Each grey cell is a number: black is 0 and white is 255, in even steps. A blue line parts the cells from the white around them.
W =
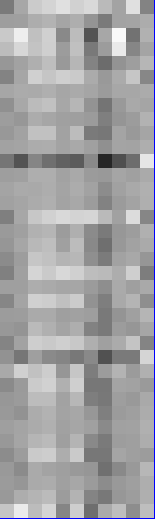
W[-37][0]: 122
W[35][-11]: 153
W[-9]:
[151, 155, 188, 188, 162, 183, 126, 120, 158, 153, 169]
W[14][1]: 165
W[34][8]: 153
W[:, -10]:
[167, 159, 238, 215, 162, 166, 171, 168, 151, 162, 164, 83, 160, 170, 165, 167, 160, 166, 157, 160, 159, 164, 157, 148, 162, 118, 208, 154, 155, 146, 164, 165, 156, 139, 150, 173, 235]
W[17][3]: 190
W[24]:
[132, 162, 206, 201, 207, 200, 175, 160, 171, 196, 132]
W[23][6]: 130
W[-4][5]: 153
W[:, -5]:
[217, 148, 84, 121, 131, 171, 165, 147, 155, 122, 160, 137, 155, 162, 156, 213, 139, 137, 143, 189, 155, 146, 158, 130, 175, 137, 125, 119, 126, 151, 160, 137, 119, 150, 155, 132, 110]
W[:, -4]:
[186, 122, 167, 156, 108, 153, 155, 116, 127, 119, 144, 38, 153, 140, 130, 186, 122, 111, 123, 186, 142, 126, 121, 121, 160, 81, 156, 119, 120, 127, 138, 122, 119, 112, 140, 120, 170]
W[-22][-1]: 134
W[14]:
[161, 165, 171, 175, 163, 168, 156, 130, 155, 163, 175]
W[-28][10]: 165
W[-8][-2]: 159
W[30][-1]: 176
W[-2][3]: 187
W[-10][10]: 154
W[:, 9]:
[224, 164, 114, 134, 158, 198, 167, 169, 156, 153, 163, 109, 160, 169, 163, 220, 157, 162, 168, 207, 159, 180, 160, 150, 196, 122, 155, 162, 153, 159, 162, 159, 159, 153, 159, 157, 141]
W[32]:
[140, 156, 202, 205, 173, 202, 119, 119, 165, 159, 156]
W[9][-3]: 164
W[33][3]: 163
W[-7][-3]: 161
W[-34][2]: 195
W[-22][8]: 161
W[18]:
[139, 157, 198, 193, 180, 183, 143, 123, 162, 168, 150]
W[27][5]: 207
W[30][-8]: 176
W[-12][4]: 133
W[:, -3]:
[163, 163, 249, 234, 147, 171, 167, 153, 149, 164, 164, 79, 165, 161, 155, 161, 151, 152, 162, 173, 170, 169, 148, 156, 171, 122, 179, 164, 158, 155, 161, 157, 165, 137, 153, 151, 190]
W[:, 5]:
[209, 174, 188, 192, 182, 202, 170, 182, 159, 188, 169, 91, 169, 172, 168, 211, 175, 188, 183, 208, 166, 203, 161, 174, 200, 120, 198, 207, 183, 167, 166, 180, 202, 153, 167, 179, 206]

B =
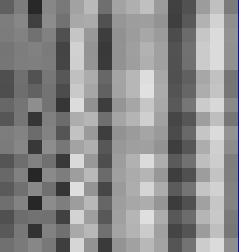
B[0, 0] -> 96
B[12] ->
[104, 129, 38, 138, 125, 158, 185, 107, 160, 171, 181, 151, 62, 80, 157, 195, 127]
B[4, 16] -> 145
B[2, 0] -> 124
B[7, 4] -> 54
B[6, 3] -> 115
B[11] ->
[85, 110, 129, 112, 57, 218, 152, 78, 157, 177, 219, 173, 90, 113, 190, 205, 126]
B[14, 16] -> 131
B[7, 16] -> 138
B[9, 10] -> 165
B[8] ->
[86, 118, 54, 128, 108, 173, 182, 111, 165, 180, 207, 161, 70, 86, 158, 190, 118]
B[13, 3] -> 112
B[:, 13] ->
[81, 89, 107, 113, 112, 96, 102, 118, 86, 105, 86, 113, 80, 116, 80, 108, 84, 115]
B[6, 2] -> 98
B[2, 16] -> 147
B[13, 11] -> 172
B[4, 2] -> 127
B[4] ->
[118, 126, 127, 124, 69, 207, 148, 58, 146, 158, 175, 160, 81, 112, 203, 219, 145]
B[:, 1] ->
[124, 135, 130, 125, 126, 112, 110, 117, 118, 131, 135, 110, 129, 112, 131, 109, 120, 122]
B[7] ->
[103, 117, 142, 115, 54, 220, 145, 61, 149, 166, 198, 168, 89, 118, 203, 216, 138]
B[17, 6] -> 146
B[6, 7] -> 97
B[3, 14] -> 203
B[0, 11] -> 155
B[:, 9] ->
[175, 157, 156, 159, 158, 183, 183, 166, 180, 155, 159, 177, 171, 173, 167, 181, 179, 161]
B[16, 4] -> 112
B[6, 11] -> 171
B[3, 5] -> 209
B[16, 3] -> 130
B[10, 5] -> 163
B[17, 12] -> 85
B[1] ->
[125, 135, 64, 140, 114, 168, 171, 81, 150, 157, 158, 147, 63, 89, 178, 210, 143]

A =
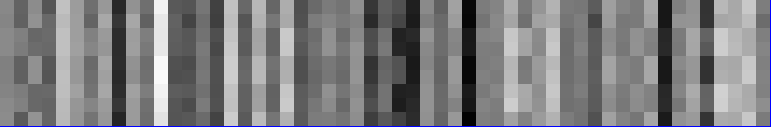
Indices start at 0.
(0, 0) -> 136
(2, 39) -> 194
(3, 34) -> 125
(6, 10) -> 125
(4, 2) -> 145
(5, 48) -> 126
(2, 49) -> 167
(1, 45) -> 122
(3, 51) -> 205
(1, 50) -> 52
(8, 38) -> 155
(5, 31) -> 100
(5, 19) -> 110
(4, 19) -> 114
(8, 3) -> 101
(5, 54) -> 131
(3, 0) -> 138
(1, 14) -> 110
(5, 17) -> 105
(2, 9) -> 157
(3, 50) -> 89
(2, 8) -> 44
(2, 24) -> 109
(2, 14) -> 114
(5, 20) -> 175
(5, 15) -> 80
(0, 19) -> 102
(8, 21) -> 90
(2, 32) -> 135
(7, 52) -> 181
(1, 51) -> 166
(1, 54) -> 108
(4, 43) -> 164
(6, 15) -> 79
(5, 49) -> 150
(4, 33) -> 7
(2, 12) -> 95
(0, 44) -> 132

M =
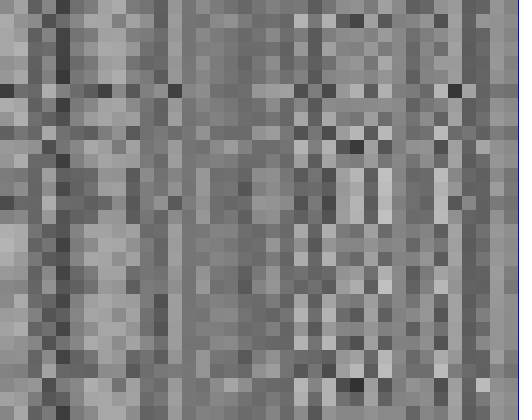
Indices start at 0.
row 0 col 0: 138
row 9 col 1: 118
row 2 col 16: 115
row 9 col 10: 113
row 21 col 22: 94
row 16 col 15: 131
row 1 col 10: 143
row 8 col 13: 115
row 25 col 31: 170
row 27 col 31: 79
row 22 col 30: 150
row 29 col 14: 130
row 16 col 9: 160
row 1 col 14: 114
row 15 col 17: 95
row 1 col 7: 165
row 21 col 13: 116
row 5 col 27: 148
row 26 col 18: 144
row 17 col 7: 168
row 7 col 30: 119
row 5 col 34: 101
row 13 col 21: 104
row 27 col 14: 113
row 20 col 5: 97
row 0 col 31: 146
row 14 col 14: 144
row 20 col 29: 98
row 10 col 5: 135
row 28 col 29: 133
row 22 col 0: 155
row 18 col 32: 163
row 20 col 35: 153
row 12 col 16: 112
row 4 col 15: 123
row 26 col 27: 188
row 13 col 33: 97
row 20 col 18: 132
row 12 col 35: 138
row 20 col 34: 97

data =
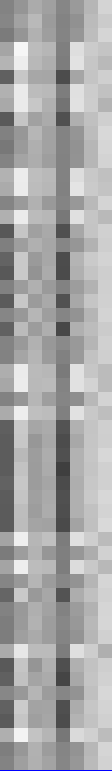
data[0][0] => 131
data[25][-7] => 165
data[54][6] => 186
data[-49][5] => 224
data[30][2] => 166
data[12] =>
[178, 236, 190, 185, 130, 221, 200, 192]
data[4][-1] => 185
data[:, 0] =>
[131, 134, 123, 165, 180, 96, 177, 169, 89, 129, 120, 131, 178, 171, 132, 176, 88, 127, 99, 88, 129, 91, 134, 97, 131, 130, 174, 167, 130, 171, 95, 92, 92, 92, 98, 92, 91, 91, 164, 123, 164, 133, 101, 130, 125, 125, 171, 89, 96, 135, 97, 90, 175, 126, 131]
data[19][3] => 171
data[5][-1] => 207
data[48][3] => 171
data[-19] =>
[91, 189, 157, 172, 78, 176, 193, 211]
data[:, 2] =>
[171, 185, 177, 188, 184, 167, 188, 199, 161, 182, 175, 173, 190, 188, 177, 187, 160, 176, 154, 147, 176, 155, 182, 156, 177, 181, 186, 185, 182, 191, 166, 151, 157, 156, 156, 160, 157, 164, 182, 179, 188, 181, 153, 175, 178, 170, 187, 149, 164, 181, 163, 159, 195, 177, 176]
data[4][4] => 125
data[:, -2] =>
[182, 187, 189, 203, 198, 196, 204, 205, 192, 188, 182, 182, 200, 202, 185, 197, 196, 178, 202, 196, 178, 197, 181, 188, 181, 194, 198, 211, 184, 200, 196, 197, 198, 196, 199, 201, 193, 192, 206, 173, 200, 181, 192, 178, 184, 182, 205, 194, 196, 192, 198, 194, 208, 183, 186]
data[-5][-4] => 79
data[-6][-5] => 156
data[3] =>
[165, 246, 188, 182, 127, 222, 203, 196]
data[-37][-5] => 167
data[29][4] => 128
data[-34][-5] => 169
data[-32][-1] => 203
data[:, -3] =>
[154, 145, 150, 222, 226, 165, 224, 225, 175, 149, 146, 147, 221, 228, 152, 224, 167, 150, 180, 176, 157, 168, 147, 176, 153, 154, 225, 225, 142, 225, 177, 168, 178, 178, 174, 176, 176, 163, 224, 151, 220, 147, 173, 156, 152, 147, 223, 176, 168, 147, 172, 179, 218, 147, 151]
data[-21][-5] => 165
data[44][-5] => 157
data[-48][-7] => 234
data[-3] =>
[175, 243, 195, 181, 119, 218, 208, 188]
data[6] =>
[177, 234, 188, 185, 125, 224, 204, 193]
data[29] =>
[171, 238, 191, 188, 128, 225, 200, 190]
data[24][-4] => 138
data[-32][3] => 174
